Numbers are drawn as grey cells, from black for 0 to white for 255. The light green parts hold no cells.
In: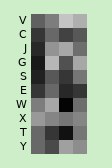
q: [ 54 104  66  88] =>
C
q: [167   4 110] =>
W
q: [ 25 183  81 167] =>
G
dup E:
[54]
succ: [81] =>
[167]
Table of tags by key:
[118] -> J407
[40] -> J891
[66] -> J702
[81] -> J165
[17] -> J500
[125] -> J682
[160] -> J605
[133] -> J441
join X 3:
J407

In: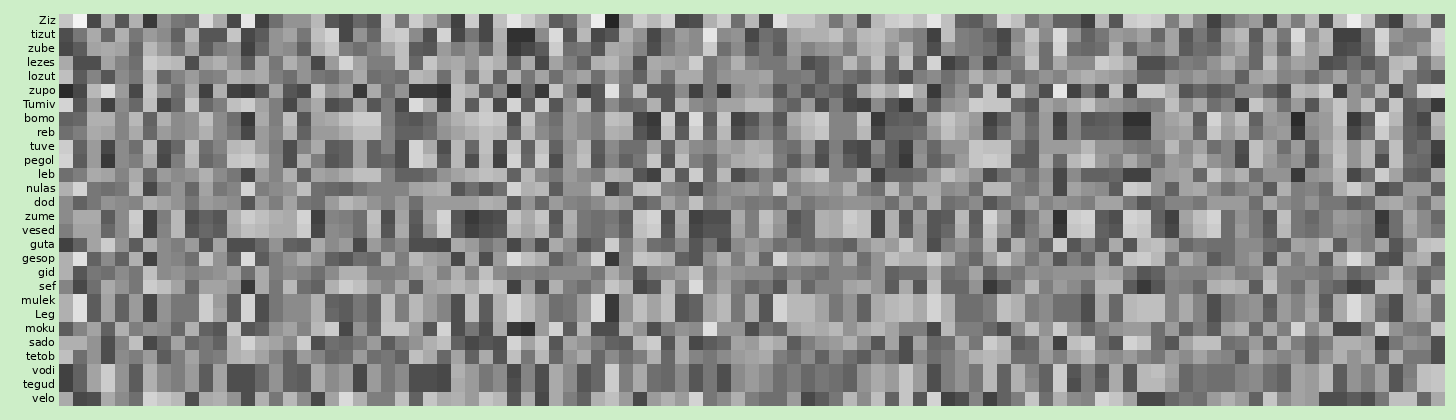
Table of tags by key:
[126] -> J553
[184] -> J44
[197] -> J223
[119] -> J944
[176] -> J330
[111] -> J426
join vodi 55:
J944
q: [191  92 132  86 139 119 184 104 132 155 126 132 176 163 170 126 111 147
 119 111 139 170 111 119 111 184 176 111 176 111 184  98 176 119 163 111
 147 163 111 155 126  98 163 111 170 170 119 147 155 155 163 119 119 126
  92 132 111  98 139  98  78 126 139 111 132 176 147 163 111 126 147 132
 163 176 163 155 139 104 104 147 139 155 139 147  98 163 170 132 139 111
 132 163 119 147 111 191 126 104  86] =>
lozut

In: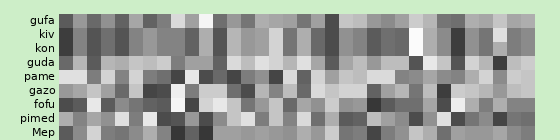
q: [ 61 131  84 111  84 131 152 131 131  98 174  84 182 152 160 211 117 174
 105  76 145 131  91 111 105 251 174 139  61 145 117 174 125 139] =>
kon
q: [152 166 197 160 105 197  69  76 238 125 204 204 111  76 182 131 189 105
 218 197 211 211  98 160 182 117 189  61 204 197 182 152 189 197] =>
gazo
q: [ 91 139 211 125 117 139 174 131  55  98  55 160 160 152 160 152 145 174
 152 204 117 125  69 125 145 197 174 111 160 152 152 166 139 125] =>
Mep
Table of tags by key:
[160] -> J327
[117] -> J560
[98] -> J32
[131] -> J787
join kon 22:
J787
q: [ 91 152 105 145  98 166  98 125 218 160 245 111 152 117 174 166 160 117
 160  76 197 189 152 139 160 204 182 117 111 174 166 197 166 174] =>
gufa
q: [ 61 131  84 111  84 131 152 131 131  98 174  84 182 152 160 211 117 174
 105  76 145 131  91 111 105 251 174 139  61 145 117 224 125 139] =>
kiv

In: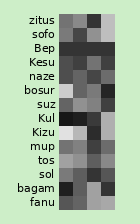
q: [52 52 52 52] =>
Bep
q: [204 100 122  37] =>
bosur
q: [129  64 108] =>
mup
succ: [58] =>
[175]
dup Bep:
[52]
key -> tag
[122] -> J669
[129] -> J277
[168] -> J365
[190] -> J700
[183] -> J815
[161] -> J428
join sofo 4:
J700

